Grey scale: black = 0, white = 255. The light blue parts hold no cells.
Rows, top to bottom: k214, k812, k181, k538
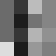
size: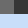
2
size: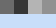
4
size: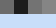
4
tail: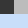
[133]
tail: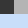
[145]

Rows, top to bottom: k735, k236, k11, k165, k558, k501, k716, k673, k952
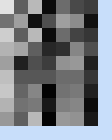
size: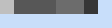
7
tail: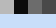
[61]
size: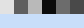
6
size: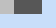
3
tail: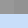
[24]
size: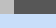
4
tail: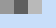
[  3 152 146  24]

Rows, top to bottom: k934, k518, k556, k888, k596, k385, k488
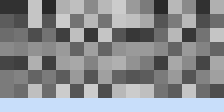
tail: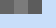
[154  85 160 100  85  92 123 154  85 131 160]
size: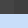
2
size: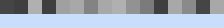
16

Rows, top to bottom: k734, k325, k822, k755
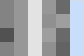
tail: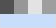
[105]
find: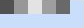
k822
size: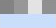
4
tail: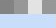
[105]
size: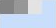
3
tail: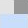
[105]

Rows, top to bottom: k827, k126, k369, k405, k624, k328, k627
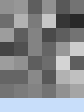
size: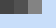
3
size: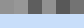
6
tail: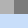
[199  54  40]
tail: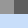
[145  88 115]

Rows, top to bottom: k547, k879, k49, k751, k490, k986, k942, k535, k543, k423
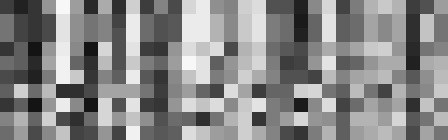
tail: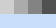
[ 81  67 187 131 164 171 187 131  88 143 187]
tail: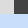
[108 164 137 164  47 195 116]
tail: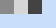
[124 179 201 179  61  81 157]
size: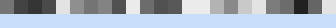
24

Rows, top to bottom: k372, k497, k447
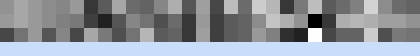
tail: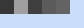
[153 128  47  33 254  71  99  99 204  79 121 115]
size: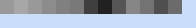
13
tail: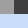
[ 91  99 153 128  47  33 254  71  99  99 204  79 121 115]
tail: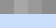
[134 153  55  91 167 107  99 134 174  85 159  71 189 107 204 182  55 121
 189  91 107 128 211 140 107  99]
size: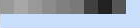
9

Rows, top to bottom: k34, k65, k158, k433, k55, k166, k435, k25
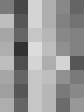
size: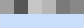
6
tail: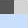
[174 129 114]
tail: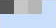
[122 136]
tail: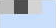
[174 212  86]

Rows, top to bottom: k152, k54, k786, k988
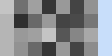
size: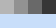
4
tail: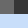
[153  68 140]
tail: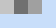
[ 54 153  68 146]
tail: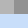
[105  54 153  68 140]
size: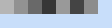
7
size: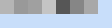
7

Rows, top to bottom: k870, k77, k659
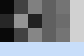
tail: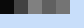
[209]
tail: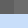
[209]
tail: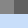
[116 209]
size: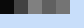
5
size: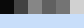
6

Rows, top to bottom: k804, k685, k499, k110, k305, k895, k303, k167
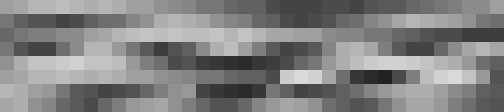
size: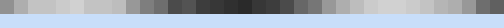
36
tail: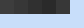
[ 61  75 103 118 152 174 189 203 209 209 203 195 181 174 152 110  96]
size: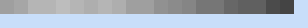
21
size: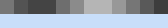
12
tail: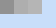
[174 166 145 133 126 103  96  75  68  75  83 103 110 133 145 166 181 174
 166 159 145 118 110]

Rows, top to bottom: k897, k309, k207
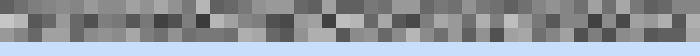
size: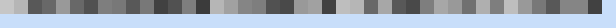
43
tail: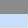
[161 146 167 146 120 182  96 104 120 146 153 153 104  96 161  96  96 120
 112 153 153 104 120 112 146 120 112  96 112 133 146 133 112 161 112 167
 120  96 104 133 133]
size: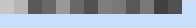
13
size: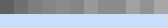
12

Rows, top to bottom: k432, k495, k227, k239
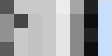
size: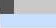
4
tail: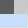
[194 201 229 137  14]
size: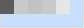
5
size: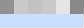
6
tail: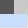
[201 201 236 166  33]

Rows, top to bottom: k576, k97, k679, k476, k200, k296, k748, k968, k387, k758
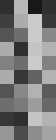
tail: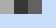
[178]
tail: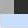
[196 178]
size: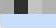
4

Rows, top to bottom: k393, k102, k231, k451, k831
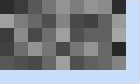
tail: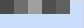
[ 96 165]
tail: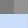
[139  44]

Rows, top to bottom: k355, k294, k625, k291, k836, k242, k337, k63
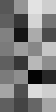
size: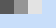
3
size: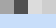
4
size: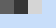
3
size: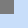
1
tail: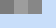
[198]

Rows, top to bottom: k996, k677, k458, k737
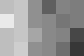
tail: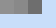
[55]
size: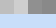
4
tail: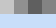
[125]

